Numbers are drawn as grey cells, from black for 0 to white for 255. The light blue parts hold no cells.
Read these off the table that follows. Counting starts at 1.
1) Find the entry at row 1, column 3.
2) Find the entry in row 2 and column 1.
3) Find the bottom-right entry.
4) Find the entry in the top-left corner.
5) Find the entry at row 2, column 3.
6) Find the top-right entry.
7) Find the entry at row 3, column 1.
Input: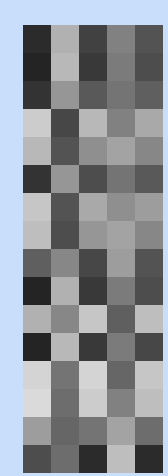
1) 65
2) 36
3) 43
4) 43
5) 57
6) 83
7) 51

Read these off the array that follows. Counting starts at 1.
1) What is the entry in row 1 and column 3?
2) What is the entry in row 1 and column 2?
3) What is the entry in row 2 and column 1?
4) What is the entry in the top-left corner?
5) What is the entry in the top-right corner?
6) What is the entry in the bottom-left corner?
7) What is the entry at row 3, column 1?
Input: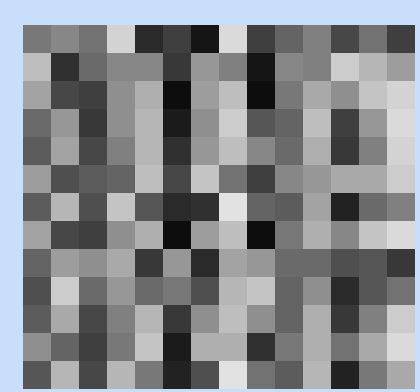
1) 114
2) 135
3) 190
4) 120
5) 63
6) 86
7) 163

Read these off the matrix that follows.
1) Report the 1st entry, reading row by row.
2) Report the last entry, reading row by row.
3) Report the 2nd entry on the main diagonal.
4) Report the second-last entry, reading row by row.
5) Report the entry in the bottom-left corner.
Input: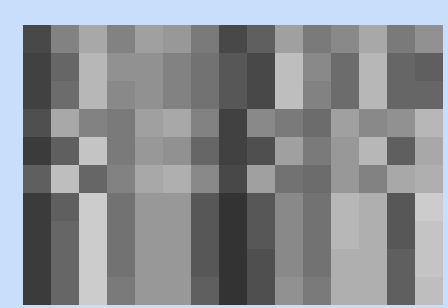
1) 72
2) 190
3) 102
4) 95
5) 59

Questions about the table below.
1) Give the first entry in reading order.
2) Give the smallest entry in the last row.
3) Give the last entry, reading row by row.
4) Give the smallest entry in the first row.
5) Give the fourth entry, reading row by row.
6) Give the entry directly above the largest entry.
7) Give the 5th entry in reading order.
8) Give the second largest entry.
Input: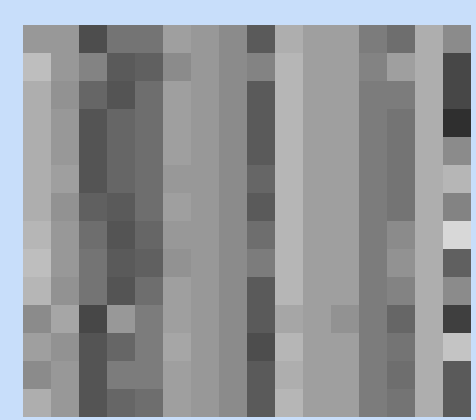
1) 152
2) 84
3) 90
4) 77
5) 116
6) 131
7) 116
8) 196

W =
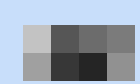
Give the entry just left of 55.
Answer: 160
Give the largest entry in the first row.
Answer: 195
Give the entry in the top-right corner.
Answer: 123

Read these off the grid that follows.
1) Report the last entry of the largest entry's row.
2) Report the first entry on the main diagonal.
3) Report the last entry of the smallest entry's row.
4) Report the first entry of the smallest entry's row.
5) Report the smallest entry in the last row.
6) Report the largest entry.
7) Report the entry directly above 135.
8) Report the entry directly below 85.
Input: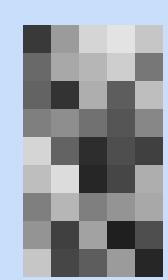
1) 198
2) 57
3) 78
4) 148
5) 38
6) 227
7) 190
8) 78

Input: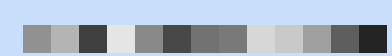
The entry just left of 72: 137
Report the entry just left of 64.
180
